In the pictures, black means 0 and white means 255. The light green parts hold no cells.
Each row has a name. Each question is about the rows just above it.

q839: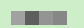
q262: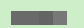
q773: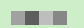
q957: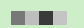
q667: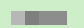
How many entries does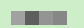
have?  4
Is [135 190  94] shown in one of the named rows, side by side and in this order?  no
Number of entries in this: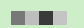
4

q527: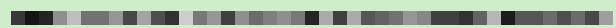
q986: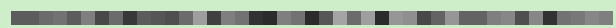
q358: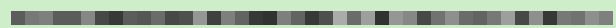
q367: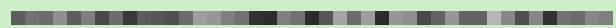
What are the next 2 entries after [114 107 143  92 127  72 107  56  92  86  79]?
[107 158]
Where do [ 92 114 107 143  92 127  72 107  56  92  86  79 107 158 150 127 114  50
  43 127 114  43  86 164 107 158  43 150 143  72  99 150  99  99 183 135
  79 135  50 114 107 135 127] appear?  q367
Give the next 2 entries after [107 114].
[ 92 127]
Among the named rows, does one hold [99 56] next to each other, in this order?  yes
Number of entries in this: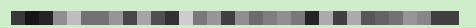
32

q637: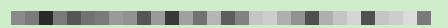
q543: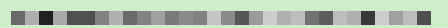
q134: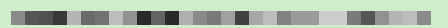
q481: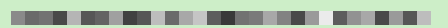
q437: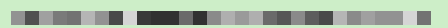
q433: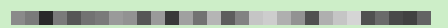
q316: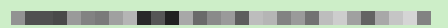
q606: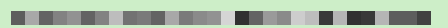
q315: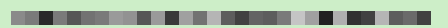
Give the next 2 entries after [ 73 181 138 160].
[146 146]
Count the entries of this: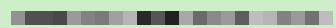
23
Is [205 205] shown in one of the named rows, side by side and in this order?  yes
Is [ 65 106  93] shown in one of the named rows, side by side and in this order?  no
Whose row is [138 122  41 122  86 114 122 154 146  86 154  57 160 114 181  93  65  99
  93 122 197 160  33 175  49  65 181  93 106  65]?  q315
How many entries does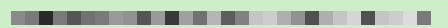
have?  30
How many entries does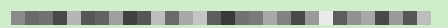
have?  30

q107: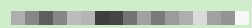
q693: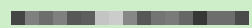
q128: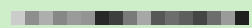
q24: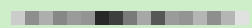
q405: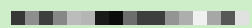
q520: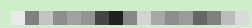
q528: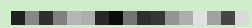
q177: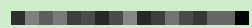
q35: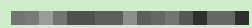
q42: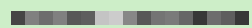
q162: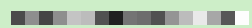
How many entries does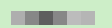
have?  6
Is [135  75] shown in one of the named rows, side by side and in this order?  no
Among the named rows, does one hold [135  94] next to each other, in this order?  yes
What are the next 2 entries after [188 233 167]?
[ 87 253]
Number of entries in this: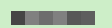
6
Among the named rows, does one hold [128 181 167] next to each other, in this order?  no

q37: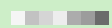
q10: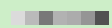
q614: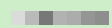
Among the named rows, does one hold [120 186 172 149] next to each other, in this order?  no
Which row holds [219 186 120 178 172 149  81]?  q10

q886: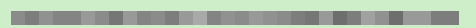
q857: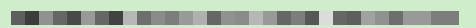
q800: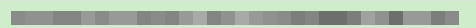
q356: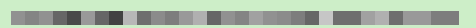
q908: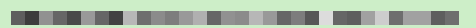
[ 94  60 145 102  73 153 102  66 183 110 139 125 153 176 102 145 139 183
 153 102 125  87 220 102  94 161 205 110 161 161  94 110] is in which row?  q908
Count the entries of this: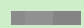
5
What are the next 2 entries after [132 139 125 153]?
[169 132]
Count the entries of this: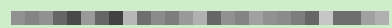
27
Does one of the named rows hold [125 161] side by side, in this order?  yes
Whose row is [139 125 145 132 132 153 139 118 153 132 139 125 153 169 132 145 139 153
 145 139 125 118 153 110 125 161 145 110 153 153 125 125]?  q886
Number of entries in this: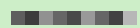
9

